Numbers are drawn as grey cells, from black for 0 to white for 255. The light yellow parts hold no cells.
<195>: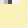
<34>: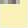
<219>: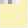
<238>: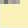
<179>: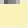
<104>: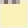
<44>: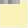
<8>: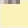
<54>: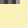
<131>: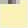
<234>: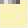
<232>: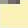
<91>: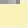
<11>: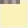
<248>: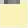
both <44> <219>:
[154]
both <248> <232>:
[94]
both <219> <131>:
[199]
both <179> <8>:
[126]
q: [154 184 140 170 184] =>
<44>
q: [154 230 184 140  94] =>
<234>

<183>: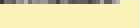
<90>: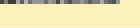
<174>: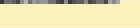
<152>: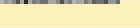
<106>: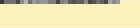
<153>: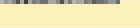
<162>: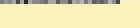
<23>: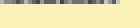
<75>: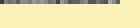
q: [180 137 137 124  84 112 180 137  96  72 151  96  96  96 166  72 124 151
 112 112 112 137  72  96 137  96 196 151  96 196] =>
<23>
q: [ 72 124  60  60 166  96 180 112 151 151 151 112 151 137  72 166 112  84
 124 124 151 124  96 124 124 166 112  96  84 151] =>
<90>
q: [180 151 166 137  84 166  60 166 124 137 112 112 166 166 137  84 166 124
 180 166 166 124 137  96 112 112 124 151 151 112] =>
<153>
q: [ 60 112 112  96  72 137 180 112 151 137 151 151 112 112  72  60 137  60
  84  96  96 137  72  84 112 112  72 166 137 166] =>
<174>
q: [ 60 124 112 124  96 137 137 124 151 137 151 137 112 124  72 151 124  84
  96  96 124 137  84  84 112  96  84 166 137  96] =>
<75>
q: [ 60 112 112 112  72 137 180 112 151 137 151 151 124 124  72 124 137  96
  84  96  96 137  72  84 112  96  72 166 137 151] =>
<106>

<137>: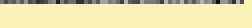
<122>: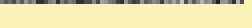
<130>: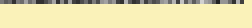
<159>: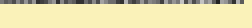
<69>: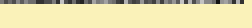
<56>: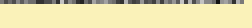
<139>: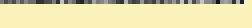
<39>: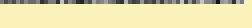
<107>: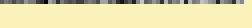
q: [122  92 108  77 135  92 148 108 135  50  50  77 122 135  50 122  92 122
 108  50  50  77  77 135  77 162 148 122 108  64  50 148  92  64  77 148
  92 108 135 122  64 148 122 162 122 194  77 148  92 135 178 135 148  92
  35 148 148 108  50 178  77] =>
<122>
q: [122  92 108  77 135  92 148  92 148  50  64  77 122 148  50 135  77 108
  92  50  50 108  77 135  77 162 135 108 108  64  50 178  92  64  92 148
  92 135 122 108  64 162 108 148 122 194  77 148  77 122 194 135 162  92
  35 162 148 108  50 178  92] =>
<159>
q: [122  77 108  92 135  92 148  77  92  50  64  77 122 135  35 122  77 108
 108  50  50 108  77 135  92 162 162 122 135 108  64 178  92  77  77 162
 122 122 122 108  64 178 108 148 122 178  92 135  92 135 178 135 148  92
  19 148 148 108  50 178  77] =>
<137>

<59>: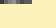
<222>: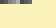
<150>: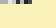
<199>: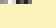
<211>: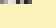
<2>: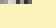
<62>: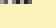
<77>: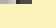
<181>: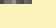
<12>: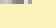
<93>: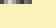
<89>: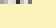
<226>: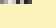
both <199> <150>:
[37]
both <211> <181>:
[91]
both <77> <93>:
[76]
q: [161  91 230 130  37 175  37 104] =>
<62>
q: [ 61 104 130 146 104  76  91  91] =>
<59>

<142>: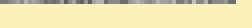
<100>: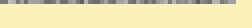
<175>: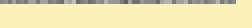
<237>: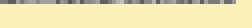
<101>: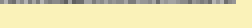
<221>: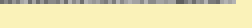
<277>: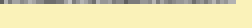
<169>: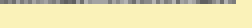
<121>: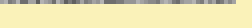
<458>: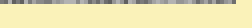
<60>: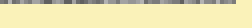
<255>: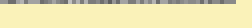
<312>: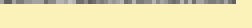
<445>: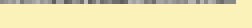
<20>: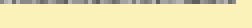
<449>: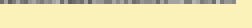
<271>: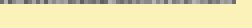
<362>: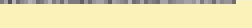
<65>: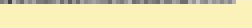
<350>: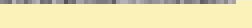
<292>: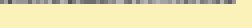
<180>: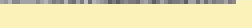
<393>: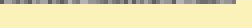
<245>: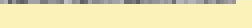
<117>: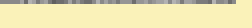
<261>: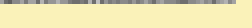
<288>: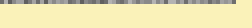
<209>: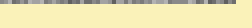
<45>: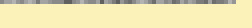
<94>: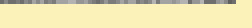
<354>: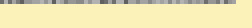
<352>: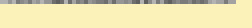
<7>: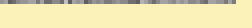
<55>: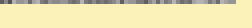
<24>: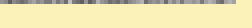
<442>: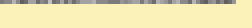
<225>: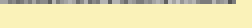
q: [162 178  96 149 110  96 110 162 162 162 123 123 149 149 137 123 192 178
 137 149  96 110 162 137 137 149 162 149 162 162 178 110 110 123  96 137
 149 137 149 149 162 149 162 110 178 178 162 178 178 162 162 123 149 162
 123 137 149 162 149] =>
<245>
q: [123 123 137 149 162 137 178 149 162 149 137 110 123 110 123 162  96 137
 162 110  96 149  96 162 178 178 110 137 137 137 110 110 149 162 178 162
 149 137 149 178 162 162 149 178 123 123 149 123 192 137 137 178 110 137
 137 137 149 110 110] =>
<142>

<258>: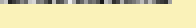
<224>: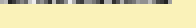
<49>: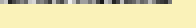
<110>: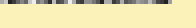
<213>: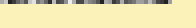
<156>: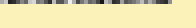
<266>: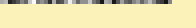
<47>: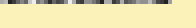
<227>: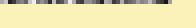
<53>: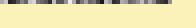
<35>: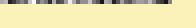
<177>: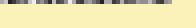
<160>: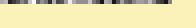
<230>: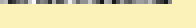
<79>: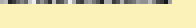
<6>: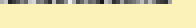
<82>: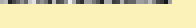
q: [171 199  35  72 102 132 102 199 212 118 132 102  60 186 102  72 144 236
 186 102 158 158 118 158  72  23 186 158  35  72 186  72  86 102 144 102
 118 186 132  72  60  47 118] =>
<49>
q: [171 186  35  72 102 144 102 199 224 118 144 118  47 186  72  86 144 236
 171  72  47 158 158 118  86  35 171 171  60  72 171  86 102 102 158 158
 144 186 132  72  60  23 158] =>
<82>
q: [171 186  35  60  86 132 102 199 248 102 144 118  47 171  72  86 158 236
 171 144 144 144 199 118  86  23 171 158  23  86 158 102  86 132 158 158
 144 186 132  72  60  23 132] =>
<160>
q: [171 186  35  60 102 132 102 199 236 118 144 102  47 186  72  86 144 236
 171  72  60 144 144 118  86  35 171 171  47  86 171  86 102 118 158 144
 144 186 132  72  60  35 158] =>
<224>
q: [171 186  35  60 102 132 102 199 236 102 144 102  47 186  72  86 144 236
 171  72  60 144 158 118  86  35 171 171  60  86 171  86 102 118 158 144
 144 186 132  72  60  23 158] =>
<79>

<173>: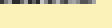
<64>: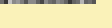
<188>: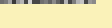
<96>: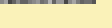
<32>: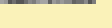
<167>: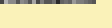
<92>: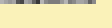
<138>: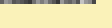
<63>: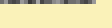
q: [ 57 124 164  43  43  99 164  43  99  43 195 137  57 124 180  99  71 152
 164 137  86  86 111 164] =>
<173>
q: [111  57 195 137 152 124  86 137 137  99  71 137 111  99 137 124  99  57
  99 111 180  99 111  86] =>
<64>
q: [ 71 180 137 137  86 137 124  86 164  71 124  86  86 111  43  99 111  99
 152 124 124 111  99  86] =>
<167>
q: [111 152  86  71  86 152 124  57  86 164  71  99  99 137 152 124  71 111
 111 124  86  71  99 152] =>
<63>

